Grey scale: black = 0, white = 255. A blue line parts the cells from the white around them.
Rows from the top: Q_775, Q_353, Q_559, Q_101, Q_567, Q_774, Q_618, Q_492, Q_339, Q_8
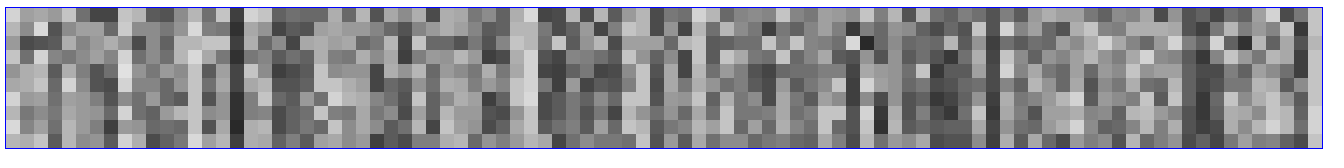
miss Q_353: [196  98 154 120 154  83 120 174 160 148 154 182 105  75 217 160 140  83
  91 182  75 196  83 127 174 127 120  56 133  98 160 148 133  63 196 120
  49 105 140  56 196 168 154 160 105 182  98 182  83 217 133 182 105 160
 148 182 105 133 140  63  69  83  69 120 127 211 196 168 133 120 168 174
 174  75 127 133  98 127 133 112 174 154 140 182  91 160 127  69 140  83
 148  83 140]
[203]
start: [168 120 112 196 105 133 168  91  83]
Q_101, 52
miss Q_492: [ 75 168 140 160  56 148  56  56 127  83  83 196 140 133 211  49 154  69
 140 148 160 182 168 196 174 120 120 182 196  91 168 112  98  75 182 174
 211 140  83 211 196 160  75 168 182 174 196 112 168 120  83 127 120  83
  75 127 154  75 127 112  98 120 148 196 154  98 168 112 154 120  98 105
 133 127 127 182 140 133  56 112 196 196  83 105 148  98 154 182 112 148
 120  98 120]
[189]
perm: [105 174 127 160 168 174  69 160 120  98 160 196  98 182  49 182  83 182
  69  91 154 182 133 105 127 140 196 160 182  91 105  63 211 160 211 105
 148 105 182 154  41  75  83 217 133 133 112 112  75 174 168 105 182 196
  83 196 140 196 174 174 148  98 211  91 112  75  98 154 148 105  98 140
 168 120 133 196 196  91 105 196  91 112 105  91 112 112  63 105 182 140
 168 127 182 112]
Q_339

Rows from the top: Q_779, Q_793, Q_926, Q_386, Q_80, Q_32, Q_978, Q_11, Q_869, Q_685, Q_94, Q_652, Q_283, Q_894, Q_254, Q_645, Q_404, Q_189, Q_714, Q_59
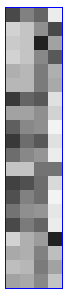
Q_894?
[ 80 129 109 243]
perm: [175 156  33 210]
Q_404
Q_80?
[175 183 123 175]
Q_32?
[183 183 123 169]
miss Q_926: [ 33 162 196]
[202]
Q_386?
[210 196 136  88]
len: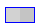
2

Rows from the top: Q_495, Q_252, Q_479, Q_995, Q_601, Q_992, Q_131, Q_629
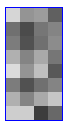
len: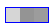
3
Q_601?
[220 148 191  88]

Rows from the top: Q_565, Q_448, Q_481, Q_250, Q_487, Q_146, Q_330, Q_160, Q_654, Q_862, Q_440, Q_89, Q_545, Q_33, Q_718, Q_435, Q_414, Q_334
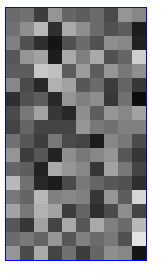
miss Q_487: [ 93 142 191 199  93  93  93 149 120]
[156]
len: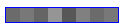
8

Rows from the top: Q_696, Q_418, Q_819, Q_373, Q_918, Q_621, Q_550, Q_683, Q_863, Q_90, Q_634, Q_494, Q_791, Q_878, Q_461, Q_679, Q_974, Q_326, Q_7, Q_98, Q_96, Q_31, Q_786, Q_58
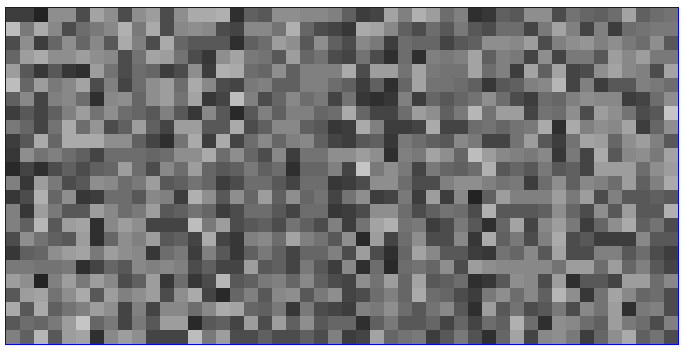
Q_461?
[128  55 157 121  88  88 157 136 109 121 157  88  96 115 102  61  76 109
 109  88  68 109 109  55  61  76 142 142 109  76  96 115 109  76 176  88
  88  88  96 142 102  76 142  88 157  88  88 176]
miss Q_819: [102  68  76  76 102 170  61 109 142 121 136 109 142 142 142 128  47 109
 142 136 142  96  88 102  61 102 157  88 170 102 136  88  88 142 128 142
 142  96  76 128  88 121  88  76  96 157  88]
[149]
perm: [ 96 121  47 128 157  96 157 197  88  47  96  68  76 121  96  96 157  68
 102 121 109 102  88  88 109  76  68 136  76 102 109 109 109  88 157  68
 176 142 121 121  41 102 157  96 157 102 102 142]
Q_494
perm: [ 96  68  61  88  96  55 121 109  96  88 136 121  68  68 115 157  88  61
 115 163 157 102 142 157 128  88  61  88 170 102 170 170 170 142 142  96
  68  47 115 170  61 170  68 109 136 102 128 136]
Q_90
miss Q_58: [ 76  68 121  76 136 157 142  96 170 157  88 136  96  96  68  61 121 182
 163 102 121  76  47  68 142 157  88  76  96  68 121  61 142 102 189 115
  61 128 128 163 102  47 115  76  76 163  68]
[82]

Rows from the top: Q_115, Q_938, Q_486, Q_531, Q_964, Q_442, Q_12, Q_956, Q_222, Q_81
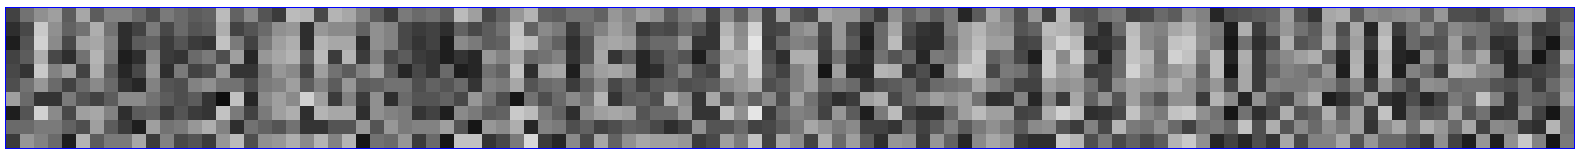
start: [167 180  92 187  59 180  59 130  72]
Q_531, 19
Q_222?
[106 106 122 122  98  78 159  92  59  30 159 114 122 151 174 130  46 114
  98  84 114  52  52  84  84 151  84 151 122 130 130 159  84  22 151 138
 174  38 130 122  78  98  66  78  98  92  72  46  66 144  84  84 106  66
  72  92 122 167 144 122 138  66  66  52 106  66  92 130  92 122 144 122
  92 138 144  84  59 130  72 180 122 114 144 106  66 114 122  98 194  78
 174  84 138 106 144 122 159  52 138 167 114 174 151 106 167  66 138 130
  59  46 180 114]

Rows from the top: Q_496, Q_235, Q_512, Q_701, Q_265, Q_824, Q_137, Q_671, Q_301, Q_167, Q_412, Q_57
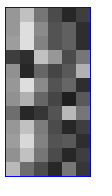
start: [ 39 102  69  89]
Q_265, 1
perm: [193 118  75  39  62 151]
Q_496
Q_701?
[ 62  46 193 151  75 118]
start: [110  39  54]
Q_671, 0
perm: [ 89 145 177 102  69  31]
Q_137
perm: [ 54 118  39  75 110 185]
Q_57

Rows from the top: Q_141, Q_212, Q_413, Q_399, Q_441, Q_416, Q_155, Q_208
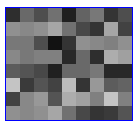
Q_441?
[ 92  84  72  32 105 105 120  40  40]
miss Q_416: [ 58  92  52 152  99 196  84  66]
[188]

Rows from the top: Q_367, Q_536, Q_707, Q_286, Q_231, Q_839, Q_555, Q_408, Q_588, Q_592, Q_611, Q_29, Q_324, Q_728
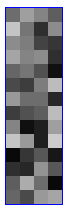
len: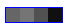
4
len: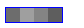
4

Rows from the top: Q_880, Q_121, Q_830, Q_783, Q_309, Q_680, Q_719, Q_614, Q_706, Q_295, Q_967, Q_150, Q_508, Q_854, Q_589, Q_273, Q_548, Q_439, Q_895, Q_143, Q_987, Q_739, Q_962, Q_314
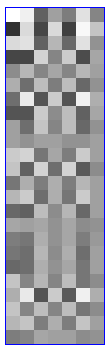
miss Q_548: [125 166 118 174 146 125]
[153]
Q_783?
[ 70  70 211 133 203  76 166]
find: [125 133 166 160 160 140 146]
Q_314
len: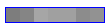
7
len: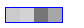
4

